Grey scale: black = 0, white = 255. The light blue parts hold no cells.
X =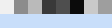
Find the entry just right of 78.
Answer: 11
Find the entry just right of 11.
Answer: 201
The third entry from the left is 186
